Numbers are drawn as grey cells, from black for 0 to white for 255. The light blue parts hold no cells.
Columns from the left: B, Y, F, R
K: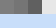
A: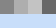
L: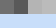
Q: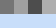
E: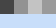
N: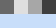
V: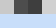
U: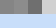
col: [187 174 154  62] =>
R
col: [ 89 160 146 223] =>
Y
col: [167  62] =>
F
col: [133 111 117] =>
B
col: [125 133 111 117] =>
B
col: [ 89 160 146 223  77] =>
Y
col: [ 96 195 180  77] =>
F

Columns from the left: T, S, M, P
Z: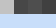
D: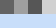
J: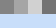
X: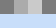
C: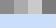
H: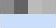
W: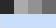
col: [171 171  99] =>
S
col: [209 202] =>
M
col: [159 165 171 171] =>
S
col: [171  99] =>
S
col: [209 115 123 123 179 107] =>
P
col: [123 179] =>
P

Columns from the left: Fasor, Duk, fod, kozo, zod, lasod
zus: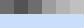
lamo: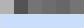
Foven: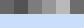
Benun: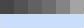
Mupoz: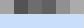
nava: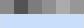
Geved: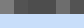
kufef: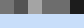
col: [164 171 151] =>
lasod
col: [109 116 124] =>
fod
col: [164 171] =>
lasod
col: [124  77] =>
fod
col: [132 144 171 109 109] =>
zod
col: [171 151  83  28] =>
lasod

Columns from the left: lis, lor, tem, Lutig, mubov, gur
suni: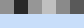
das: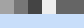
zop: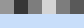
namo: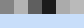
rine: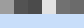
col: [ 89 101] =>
gur
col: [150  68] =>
tem
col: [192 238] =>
Lutig
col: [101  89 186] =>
gur
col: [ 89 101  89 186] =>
gur
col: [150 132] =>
lis

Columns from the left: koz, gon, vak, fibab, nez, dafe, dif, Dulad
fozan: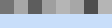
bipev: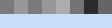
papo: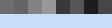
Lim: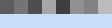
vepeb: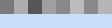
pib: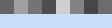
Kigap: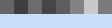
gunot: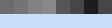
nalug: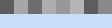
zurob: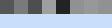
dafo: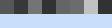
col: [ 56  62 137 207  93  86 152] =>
nez
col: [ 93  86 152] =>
nez
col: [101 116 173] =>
gon
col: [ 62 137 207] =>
nez
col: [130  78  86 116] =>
vak
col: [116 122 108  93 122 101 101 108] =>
koz
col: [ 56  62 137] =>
nez

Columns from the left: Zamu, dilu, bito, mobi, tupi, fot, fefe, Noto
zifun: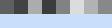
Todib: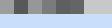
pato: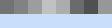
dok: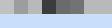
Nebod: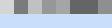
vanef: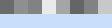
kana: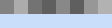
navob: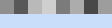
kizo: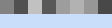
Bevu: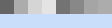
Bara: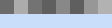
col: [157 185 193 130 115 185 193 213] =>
bito
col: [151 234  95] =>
mobi
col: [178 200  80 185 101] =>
fefe
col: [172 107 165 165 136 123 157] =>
tupi
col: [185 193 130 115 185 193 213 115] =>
bito

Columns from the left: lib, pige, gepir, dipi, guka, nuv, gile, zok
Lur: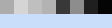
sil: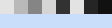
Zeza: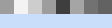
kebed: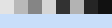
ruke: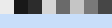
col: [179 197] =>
nuv
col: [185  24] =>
pige
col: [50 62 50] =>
guka
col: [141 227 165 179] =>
nuv
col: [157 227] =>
lib

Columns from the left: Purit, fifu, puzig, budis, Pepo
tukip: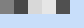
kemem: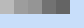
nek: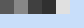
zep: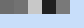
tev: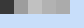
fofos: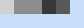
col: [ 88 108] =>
Purit
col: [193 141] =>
puzig
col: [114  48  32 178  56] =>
budis
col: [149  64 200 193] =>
puzig
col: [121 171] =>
Pepo
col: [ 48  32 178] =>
budis

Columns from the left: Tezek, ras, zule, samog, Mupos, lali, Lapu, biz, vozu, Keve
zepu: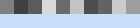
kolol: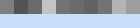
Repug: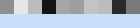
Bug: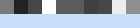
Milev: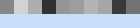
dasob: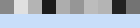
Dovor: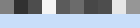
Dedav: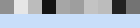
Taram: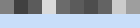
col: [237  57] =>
vozu
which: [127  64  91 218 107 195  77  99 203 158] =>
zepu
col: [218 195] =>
samog
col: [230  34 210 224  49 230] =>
ras

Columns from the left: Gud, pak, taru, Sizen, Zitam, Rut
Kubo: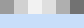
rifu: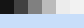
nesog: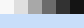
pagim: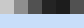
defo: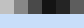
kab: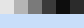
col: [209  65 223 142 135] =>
pak
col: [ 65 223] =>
pak
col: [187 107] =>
Sizen
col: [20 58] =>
Sizen

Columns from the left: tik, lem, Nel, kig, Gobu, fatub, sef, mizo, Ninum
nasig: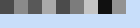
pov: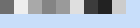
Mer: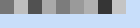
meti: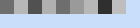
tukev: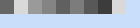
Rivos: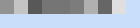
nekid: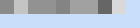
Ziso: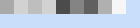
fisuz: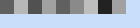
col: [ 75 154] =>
Gobu
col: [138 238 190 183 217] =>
lem
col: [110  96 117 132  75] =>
Gobu
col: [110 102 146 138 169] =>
tik
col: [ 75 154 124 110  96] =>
Gobu
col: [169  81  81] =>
Nel
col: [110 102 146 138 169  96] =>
tik

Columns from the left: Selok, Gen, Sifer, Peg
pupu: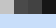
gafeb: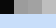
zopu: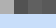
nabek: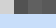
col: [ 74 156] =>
Gen
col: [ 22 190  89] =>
Peg
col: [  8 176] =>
Selok
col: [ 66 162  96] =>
Sifer
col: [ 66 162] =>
Sifer
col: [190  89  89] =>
Peg

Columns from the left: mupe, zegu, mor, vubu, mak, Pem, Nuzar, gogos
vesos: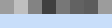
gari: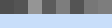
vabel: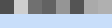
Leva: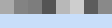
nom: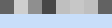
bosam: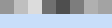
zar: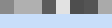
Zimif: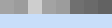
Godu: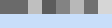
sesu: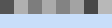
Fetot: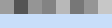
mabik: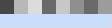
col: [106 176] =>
zegu
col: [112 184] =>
Pem
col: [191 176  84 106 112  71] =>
Nuzar
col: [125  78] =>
Pem

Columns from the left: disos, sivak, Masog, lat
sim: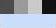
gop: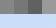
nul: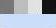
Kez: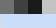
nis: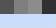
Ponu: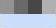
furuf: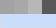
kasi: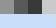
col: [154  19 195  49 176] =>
lat
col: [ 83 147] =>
disos
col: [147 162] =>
disos
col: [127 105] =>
sivak

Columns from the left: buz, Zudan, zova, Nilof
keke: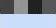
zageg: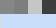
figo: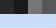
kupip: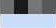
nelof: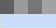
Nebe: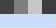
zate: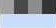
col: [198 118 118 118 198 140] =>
zova
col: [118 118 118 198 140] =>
zova
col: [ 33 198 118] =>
zova

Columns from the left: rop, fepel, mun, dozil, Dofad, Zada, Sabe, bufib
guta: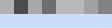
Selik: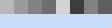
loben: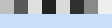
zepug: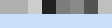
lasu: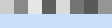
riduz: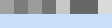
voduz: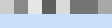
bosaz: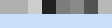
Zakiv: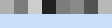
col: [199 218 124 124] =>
Dofad
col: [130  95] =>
bufib
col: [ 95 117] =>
dozil

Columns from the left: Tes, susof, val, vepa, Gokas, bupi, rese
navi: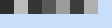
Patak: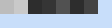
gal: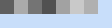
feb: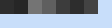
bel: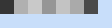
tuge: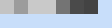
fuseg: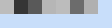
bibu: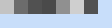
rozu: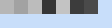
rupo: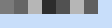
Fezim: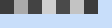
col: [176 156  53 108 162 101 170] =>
susof
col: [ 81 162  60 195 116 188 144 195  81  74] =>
Gokas
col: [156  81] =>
Gokas
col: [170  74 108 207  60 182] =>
bupi

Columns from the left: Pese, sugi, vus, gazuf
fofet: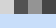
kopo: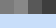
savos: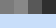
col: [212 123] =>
Pese
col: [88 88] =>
vus
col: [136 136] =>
sugi

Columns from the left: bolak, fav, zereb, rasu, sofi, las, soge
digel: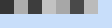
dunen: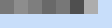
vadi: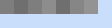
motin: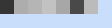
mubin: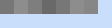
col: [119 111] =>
sofi
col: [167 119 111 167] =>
sofi
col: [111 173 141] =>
fav
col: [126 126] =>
zereb
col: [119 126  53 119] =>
bolak

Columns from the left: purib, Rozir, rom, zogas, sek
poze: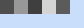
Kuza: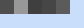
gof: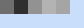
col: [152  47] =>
Rozir
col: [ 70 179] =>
zogas
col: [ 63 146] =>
rom
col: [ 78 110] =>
purib
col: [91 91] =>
sek
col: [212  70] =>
zogas

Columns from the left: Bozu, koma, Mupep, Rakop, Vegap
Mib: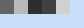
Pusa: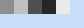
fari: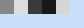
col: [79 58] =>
Mupep
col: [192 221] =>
koma

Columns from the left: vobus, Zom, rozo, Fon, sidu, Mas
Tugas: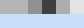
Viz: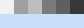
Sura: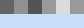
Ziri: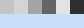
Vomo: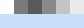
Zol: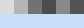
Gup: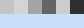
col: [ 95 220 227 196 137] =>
sidu
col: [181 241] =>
vobus
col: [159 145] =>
Zom

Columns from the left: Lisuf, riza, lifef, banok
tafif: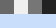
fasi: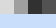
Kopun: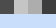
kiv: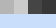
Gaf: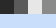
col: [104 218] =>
Lisuf
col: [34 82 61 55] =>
banok
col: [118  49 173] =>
lifef
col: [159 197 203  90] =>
riza
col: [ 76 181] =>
Lisuf

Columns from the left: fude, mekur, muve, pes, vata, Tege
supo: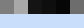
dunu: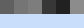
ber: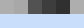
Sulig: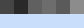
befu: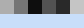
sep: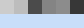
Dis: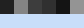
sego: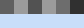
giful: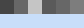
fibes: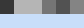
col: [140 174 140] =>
Tege
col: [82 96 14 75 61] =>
muve
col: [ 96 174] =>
fude
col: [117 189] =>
mekur

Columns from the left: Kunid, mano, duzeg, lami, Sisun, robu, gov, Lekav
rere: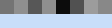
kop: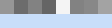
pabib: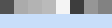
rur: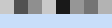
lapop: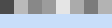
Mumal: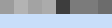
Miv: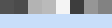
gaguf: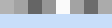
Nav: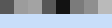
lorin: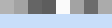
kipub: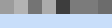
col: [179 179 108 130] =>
Lekav
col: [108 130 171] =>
Lekav
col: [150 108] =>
gov

